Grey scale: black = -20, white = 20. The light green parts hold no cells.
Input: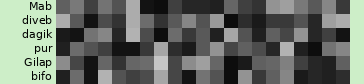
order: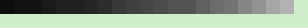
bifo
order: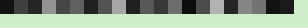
dagik
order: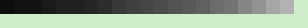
pur

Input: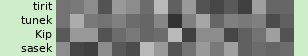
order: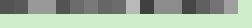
Kip
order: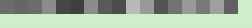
sasek
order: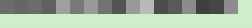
sasek
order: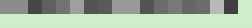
Kip
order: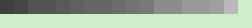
tirit
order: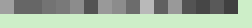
tirit
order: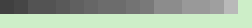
Kip

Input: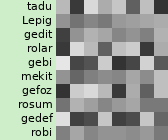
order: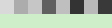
tadu
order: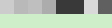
rolar
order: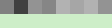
gedit
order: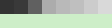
gefoz

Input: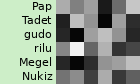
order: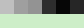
Megel
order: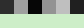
Tadet
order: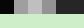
gudo
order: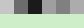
Pap
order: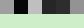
Megel

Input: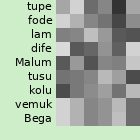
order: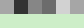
tupe
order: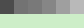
tusu
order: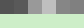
lam
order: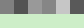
Malum

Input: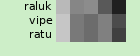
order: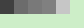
ratu
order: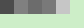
vipe
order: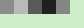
raluk

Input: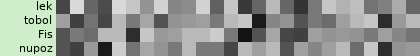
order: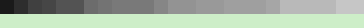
tobol
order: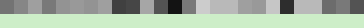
Fis
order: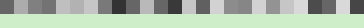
lek
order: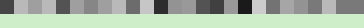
nupoz
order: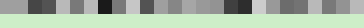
nupoz
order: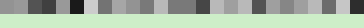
nupoz
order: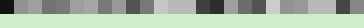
Fis

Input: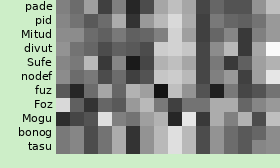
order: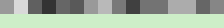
Foz
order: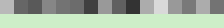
pid
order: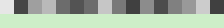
nodef

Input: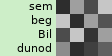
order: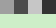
Bil
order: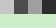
sem
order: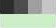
sem
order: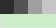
beg

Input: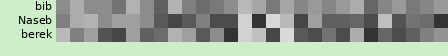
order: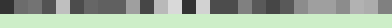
Naseb
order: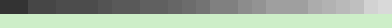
berek
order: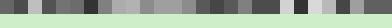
Naseb
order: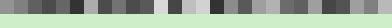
berek

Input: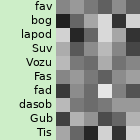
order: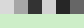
lapod
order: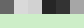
lapod
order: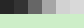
lapod

